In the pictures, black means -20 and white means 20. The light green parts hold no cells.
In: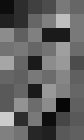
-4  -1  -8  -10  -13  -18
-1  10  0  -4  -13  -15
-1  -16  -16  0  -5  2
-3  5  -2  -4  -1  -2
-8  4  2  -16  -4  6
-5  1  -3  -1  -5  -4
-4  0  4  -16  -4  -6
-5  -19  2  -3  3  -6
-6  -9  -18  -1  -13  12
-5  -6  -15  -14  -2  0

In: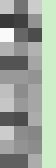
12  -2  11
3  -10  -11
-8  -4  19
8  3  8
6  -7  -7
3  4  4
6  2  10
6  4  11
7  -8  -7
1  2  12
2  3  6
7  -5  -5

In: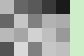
-16  -11  -6  -4  9
7  8  0  11  -4
4  10  13  6  9
10  11  0  14  -7

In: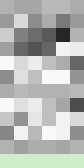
7  9  9  6  6  8
4  -1  7  2  14  4
8  -14  -6  -3  0  12
17  18  -4  -7  -4  5
-4  7  10  17  14  19
3  19  19  10  15  2
9  8  8  8  9  7
-8  6  10  17  15  19
14  18  10  16  3  11
2  18  19  9  18  1
8  6  7  7  5  8

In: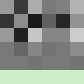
8  0  -1  7  -11  4
3  -14  -5  -16  2  -12
12  1  1  11  -15  4
2  -1  -2  1  -4  -1
-2  -1  -1  -2  -1  -1

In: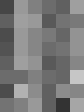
5  -5  -3  0  4  -9
-1  -2  -6  4  5  -5
3  -4  -1  1  4  -8
3  -2  -3  1  4  -7
1  -4  -6  3  5  -5
11  -4  -3  0  -3  -3
1  2  -5  2  8  -8
6  -12  -5  4  0  -2

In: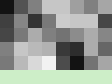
6  0  5  11  11  0  -7  -17
-9  11  11  12  -1  -12  1  -10
1  7  2  -2  0  7  -1  -9
-4  7  -13  -11  8  9  11  0
6  -2  -17  -8  18  14  9  -1

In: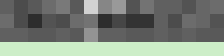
-3  -4  -7  -5  -5  -2  -7  4  1  13  -6  -1  -3  -6  -8  -5
-7  -4  -3  -8  -5  -12  -12  -9  -13  -2  -3  -8  -7  -13  -8  -3
-6  -6  -5  -6  -5  -6  -6  -5  -5  3  -6  -5  -6  -6  -5  -5
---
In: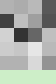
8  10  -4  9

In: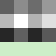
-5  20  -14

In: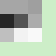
6  -7  19

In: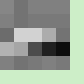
1  -2  13  -15  -1

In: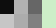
-18  7

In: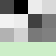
-9  17  -1

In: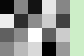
-19  -13  20  -20

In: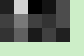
-15  -1  -16

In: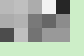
9  8  -2
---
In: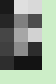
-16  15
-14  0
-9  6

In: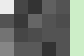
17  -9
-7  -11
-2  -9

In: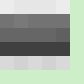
17  16
-2  -1
-4  -4

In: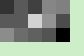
-12  -6
-6  -6
2  -3

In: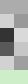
7  7
13  4
-12  14

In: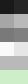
-16  -14
6  9
-1  0

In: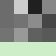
-3  12
-3  -2
-2  4

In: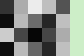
-12  7
-18  9
12  -9
